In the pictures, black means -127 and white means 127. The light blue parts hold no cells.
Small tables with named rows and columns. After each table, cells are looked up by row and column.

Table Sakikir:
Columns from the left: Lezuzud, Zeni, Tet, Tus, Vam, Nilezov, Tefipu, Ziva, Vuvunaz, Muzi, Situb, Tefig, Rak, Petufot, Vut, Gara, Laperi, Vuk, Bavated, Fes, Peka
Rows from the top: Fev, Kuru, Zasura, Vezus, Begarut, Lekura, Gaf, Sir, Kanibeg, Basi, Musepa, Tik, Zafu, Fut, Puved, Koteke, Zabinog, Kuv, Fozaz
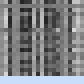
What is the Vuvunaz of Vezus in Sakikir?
44
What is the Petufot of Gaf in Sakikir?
-68
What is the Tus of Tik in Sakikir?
-1
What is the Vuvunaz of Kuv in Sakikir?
30
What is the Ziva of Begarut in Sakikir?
-96
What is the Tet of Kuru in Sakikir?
1
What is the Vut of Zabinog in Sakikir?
-28
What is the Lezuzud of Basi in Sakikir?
18
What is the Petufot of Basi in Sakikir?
-55
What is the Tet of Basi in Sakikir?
-66
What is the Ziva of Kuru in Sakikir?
-5
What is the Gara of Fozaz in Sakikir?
-7
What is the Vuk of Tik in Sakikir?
-20
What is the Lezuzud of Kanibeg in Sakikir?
12
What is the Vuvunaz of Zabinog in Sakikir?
24
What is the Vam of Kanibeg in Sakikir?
6
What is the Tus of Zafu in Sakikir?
10
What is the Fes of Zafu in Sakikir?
53
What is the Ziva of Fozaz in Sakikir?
-63

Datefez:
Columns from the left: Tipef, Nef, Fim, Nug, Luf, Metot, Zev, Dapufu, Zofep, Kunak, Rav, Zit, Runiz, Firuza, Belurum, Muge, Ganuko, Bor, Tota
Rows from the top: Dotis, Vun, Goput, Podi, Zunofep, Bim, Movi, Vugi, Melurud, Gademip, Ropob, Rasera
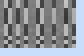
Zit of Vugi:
2
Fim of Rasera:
46
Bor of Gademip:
-6
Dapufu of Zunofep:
-9
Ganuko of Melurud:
59
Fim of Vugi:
-61
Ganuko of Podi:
-69
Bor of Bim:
-6
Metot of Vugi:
2
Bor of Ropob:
-6
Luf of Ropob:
50

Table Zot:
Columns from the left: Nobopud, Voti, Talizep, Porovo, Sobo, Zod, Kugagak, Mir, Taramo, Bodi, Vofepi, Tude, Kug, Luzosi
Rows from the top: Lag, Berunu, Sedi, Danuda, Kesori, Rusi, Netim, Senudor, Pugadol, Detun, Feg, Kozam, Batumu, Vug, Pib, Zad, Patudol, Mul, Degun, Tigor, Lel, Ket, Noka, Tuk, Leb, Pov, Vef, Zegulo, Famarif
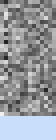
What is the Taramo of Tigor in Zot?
14
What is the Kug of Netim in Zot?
-25
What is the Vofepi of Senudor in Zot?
34
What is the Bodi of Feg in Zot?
56
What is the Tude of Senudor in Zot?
-30
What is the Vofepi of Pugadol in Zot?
-47
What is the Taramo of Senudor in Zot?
12
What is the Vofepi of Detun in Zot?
33
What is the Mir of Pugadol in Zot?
39
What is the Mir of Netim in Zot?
-6
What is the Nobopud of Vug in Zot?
-8
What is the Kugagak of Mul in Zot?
-12
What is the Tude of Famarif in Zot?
-6
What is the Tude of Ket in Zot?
22
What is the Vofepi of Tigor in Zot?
-11
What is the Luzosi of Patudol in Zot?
-11
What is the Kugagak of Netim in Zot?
-19

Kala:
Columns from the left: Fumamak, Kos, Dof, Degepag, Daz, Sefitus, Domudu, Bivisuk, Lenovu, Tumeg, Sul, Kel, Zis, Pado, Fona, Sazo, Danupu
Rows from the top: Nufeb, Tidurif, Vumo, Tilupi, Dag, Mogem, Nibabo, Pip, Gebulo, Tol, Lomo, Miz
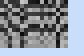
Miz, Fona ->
-94
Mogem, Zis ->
37
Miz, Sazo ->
51
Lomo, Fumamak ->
37
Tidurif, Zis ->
-93
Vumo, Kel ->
37
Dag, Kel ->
42
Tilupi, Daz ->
-98
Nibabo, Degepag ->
-67
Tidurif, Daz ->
-81
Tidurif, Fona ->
18
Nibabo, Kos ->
32
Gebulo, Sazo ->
11
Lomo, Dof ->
-35
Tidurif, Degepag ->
-62
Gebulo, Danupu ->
54
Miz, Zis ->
35
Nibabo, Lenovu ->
-98
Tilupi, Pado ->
-80

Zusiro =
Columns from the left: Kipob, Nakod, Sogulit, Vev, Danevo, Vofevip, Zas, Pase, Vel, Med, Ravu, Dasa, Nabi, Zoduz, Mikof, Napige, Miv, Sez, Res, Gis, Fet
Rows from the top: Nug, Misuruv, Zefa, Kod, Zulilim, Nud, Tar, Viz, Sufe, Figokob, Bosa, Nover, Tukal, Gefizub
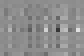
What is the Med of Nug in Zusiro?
15
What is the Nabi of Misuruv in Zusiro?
8
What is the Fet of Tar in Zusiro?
21
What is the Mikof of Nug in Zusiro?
16
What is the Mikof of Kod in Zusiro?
26
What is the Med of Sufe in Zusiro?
5
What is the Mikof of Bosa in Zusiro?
6
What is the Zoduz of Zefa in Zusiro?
23
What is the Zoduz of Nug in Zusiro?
16
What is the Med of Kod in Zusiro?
12
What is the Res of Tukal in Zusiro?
12
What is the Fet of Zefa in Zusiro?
10
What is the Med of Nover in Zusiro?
-6
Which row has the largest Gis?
Viz

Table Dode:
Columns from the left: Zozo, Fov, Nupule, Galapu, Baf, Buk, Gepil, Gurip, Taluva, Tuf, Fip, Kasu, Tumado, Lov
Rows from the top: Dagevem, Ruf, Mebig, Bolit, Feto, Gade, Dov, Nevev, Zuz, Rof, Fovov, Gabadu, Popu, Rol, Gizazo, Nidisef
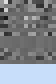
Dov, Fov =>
-75
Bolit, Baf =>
-21
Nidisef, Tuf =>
-15
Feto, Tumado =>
-22
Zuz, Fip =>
-16
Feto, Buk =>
-30
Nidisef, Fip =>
-15
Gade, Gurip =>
-8
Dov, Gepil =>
40
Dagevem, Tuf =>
-53
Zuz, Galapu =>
15
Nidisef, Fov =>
-16
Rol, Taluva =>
4
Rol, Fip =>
-15

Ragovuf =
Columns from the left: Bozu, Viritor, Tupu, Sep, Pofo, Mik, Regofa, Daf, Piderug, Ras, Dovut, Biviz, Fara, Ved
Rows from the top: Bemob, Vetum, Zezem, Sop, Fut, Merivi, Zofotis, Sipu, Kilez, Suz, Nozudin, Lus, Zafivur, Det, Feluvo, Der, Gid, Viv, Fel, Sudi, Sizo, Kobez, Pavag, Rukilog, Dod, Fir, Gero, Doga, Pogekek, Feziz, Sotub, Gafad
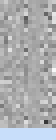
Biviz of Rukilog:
19
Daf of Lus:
39
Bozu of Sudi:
43
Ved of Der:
66
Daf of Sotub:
60
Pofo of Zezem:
11
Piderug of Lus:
34
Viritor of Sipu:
46
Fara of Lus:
16
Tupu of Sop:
33
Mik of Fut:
30
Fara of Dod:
36
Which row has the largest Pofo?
Gero

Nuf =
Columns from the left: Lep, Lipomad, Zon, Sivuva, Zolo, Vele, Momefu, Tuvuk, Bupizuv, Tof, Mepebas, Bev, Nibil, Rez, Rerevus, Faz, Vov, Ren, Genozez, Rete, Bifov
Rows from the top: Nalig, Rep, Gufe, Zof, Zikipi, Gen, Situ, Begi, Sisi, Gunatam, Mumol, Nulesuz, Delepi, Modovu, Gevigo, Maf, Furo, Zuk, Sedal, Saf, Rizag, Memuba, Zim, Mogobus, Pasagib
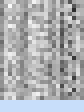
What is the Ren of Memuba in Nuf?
21
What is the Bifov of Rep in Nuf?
37
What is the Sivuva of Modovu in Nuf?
100
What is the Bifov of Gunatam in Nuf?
19
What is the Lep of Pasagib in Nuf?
11
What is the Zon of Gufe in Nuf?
70
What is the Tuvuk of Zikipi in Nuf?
71
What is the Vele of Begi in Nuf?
2
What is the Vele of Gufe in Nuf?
49
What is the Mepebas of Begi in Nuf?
22

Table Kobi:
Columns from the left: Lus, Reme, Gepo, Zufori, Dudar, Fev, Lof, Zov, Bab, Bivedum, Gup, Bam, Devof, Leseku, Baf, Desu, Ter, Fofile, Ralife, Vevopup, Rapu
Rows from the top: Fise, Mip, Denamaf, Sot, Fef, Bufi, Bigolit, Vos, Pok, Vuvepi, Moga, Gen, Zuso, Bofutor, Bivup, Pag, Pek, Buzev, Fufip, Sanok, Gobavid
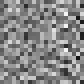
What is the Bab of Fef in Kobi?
39
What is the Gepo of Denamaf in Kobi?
86
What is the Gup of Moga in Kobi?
30
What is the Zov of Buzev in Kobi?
9
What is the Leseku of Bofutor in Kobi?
-13
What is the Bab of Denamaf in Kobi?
30
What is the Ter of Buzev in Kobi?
-76
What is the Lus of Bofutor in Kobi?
-22
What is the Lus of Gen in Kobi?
23
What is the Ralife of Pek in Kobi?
-24
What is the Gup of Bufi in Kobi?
57
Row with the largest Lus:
Sanok

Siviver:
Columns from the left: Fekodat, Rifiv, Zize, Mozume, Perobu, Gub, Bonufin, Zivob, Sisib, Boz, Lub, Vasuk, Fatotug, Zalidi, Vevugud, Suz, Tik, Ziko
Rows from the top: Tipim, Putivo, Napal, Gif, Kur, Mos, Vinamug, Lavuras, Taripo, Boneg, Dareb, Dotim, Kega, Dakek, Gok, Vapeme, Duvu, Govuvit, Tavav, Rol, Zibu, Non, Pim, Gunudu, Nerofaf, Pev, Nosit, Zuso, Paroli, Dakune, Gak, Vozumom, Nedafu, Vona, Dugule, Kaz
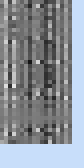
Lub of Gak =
-9
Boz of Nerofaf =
-33
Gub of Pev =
-13
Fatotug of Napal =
-9
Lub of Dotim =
-13
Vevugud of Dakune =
-5
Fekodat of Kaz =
39
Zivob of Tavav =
-60
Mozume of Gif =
-16
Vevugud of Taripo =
2
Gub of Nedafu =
3
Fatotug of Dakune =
-4
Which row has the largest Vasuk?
Dakune

